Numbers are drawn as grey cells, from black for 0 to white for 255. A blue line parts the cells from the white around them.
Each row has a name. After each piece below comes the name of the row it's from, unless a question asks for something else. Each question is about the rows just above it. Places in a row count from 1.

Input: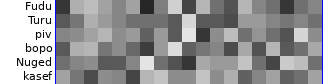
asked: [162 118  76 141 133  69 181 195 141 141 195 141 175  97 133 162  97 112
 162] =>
kasef
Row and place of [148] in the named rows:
piv, 15
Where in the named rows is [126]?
Fudu, 8
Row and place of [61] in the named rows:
bopo, 7
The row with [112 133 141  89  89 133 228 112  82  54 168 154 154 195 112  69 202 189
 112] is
Nuged
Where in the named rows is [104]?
bopo, 6

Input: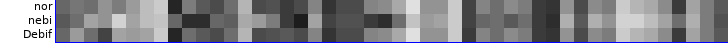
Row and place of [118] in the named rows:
nor, 2
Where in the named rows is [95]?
nebi, 13

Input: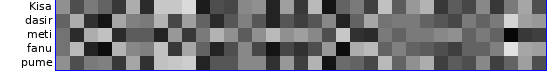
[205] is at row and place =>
pume, 10
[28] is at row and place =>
Kisa, 11
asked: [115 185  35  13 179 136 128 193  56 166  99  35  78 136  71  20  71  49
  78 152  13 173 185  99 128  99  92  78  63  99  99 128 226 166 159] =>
fanu
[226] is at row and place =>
fanu, 33
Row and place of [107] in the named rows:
pume, 21

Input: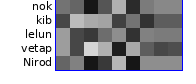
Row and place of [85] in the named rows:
nok, 4
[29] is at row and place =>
vetap, 5
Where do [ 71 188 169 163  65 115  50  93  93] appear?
kib
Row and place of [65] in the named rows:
kib, 5
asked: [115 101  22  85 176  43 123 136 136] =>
nok
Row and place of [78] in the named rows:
vetap, 9

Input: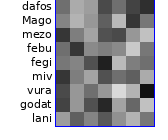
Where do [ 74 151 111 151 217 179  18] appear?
vura
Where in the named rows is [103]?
godat, 6
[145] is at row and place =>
lani, 5

